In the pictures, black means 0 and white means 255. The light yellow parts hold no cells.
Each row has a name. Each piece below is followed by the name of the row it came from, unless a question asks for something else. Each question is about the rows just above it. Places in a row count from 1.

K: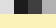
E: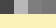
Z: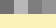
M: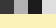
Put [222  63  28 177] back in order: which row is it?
K
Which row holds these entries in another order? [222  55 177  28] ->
M
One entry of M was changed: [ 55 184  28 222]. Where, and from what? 2, [177]
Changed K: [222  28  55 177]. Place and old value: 3, [63]
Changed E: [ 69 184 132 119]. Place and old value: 3, [126]

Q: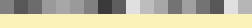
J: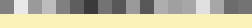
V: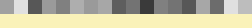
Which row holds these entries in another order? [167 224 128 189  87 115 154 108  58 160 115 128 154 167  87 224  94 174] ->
V
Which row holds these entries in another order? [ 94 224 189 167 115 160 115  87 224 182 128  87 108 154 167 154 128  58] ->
Q
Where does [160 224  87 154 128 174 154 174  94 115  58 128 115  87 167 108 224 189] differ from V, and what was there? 8, [167]
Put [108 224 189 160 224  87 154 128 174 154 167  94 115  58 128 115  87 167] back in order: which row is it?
V
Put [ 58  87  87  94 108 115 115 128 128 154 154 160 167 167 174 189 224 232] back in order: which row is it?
J
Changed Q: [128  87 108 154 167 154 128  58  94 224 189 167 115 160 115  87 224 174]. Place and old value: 18, [182]
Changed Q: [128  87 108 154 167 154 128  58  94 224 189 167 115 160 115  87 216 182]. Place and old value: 17, [224]

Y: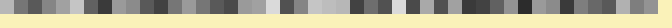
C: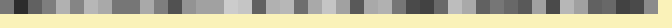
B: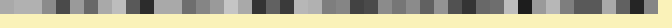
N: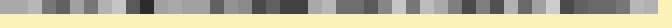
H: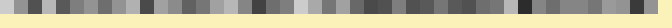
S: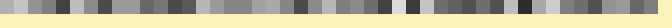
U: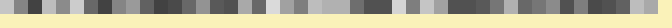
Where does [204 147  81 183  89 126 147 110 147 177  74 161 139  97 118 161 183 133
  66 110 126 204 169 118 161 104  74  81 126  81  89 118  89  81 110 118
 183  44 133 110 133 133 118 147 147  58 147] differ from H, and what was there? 44, [154]
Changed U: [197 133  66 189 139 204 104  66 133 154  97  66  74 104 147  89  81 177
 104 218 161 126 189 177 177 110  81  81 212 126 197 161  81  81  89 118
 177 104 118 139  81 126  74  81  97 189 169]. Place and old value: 18, [169]
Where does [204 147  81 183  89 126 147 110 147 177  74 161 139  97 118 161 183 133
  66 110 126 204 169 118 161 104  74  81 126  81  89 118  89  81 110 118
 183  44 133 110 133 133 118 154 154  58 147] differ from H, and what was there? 45, [147]
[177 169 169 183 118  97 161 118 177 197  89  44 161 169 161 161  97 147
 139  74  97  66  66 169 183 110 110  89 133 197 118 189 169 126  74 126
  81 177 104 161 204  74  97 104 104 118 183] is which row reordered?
N

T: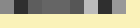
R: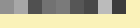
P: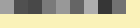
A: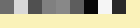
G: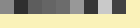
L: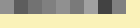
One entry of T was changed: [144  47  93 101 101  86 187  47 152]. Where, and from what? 1, [136]
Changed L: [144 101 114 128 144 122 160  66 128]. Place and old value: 2, [93]
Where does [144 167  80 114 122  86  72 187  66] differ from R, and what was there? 9, [60]

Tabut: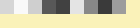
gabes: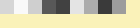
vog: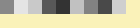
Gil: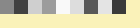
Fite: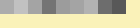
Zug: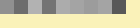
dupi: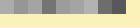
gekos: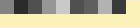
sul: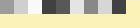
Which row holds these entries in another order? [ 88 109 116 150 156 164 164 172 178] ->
dupi
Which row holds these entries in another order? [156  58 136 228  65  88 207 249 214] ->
Tabut
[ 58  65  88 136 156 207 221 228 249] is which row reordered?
Gil
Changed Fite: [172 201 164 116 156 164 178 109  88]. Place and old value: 2, [193]
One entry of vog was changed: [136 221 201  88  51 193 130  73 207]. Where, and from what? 2, [228]

